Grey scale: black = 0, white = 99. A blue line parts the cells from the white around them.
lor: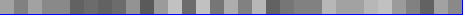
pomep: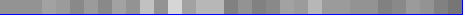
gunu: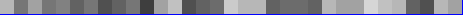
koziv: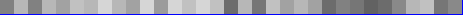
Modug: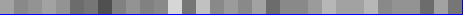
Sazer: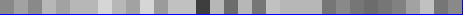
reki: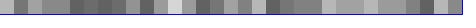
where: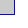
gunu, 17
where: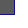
lor, 11
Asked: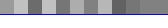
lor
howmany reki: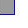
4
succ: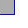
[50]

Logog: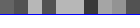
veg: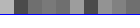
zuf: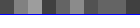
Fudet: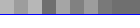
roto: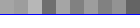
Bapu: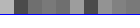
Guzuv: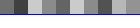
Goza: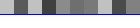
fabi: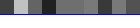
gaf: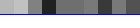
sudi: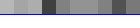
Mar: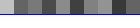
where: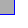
sudi, 3
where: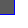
Goza, 2
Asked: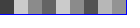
Guzuv
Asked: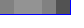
sudi
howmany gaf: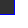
0

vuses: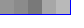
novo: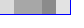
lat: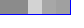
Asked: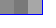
vuses
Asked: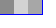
lat
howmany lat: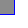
2
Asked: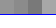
vuses
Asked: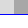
novo
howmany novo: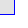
1

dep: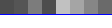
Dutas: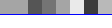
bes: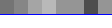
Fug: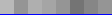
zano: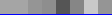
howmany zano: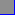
1
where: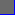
dep, 8
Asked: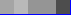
bes
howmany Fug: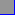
3
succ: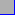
[64]
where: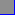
zano, 4

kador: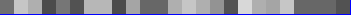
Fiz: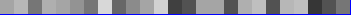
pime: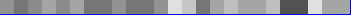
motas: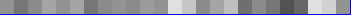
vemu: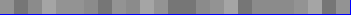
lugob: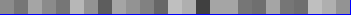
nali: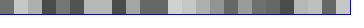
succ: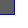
[64]
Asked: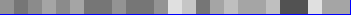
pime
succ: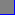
[40]
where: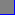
lugob, 11
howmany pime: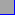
7
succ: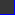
[32]
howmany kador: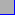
4

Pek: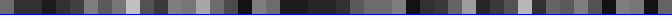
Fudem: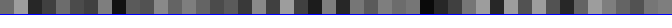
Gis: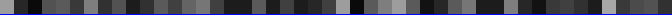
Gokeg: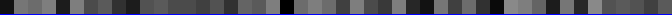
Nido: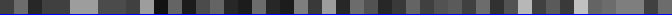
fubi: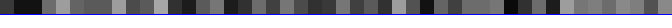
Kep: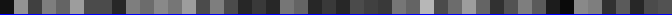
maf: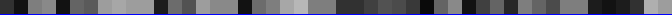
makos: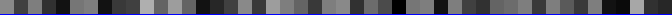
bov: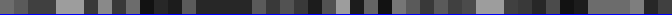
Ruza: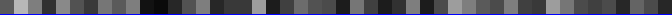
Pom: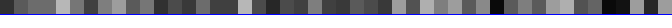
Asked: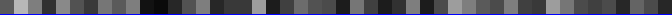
Ruza
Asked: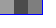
Kep
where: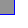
Kep, 2
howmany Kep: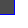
7

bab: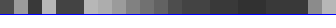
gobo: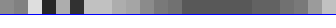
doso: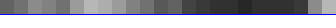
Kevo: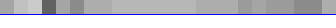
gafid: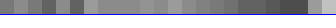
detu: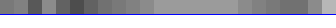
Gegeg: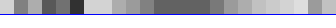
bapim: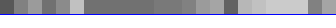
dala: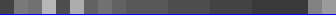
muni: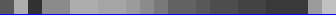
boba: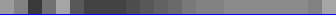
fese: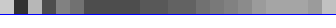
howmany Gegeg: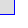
1
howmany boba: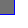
1
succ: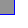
[54]
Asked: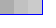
Gegeg
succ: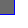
[47]

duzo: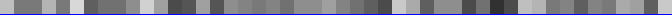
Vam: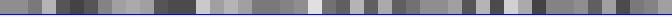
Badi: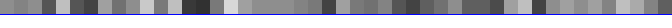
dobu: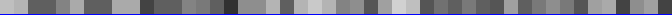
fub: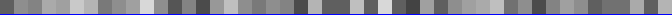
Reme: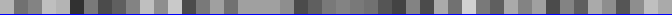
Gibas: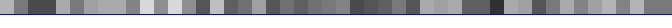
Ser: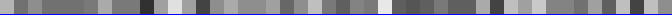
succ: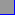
[74]
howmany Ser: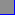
6
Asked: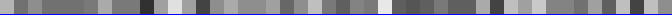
Ser
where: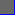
Ser, 21
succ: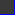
[19]

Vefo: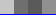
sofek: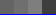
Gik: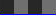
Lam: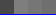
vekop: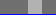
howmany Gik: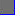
2
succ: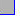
[43]
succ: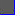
[56]
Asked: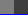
sofek
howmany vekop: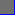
3
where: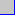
Vefo, 1

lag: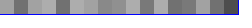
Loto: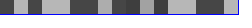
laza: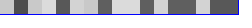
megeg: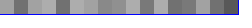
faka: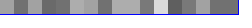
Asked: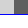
laza
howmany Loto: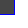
7
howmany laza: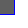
4

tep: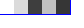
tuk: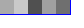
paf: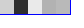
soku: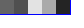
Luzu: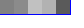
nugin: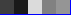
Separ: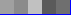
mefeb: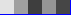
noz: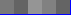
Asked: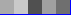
tuk
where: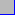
paf, 5
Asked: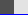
soku
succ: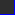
[91]

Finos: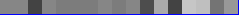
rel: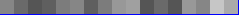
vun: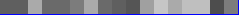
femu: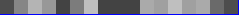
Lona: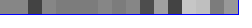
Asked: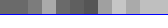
vun
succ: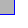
[59]
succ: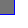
[59]
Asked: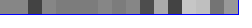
Finos
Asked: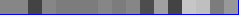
Lona

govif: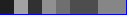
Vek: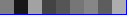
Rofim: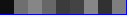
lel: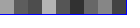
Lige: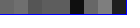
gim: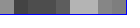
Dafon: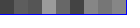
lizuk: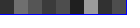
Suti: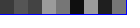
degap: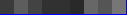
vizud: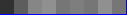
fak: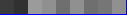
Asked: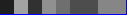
govif
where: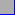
Vek, 9
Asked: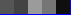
Suti
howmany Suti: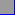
2
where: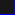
Vek, 2
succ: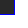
[40]

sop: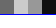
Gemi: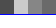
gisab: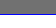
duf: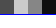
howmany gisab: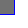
4
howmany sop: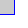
1

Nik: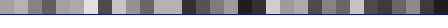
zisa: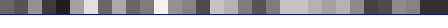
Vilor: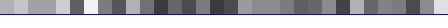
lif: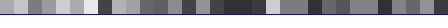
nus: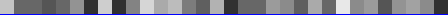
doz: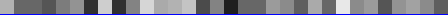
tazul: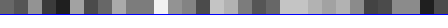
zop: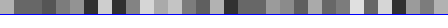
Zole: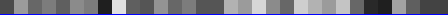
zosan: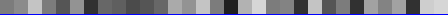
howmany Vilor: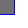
1
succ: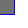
[23]
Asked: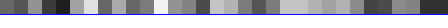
zisa
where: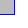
nus, 13
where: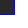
Zole, 27

